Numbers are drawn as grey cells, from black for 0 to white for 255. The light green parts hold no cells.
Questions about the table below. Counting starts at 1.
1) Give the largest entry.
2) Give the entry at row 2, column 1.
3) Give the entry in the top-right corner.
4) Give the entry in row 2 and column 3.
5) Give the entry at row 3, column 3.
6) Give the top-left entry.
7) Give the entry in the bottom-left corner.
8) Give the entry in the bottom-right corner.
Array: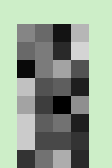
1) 212
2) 105
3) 182
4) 41
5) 163
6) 133
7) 51
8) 41

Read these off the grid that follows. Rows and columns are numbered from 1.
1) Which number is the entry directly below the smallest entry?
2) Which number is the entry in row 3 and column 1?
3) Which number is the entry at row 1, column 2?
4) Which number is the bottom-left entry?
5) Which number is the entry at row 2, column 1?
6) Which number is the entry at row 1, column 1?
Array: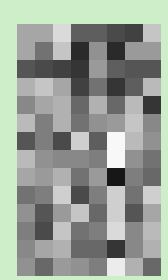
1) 207
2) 85
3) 166
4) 145
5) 166
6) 166

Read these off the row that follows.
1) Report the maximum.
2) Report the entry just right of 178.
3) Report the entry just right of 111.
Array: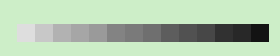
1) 222
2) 166
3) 93

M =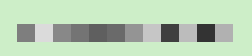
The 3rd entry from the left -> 136
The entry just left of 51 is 188
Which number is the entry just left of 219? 126
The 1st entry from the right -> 177

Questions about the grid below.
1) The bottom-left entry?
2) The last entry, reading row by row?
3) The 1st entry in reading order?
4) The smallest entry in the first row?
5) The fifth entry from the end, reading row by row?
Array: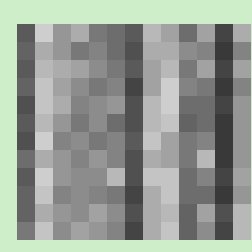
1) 120
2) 184
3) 90
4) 68
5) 196

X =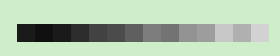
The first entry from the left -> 26
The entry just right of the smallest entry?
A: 26
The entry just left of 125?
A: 95
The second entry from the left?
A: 16

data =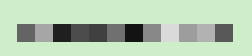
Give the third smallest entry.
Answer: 64
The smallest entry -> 19
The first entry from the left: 100
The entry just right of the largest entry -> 157

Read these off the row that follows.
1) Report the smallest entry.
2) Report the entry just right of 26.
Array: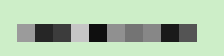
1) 15
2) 84
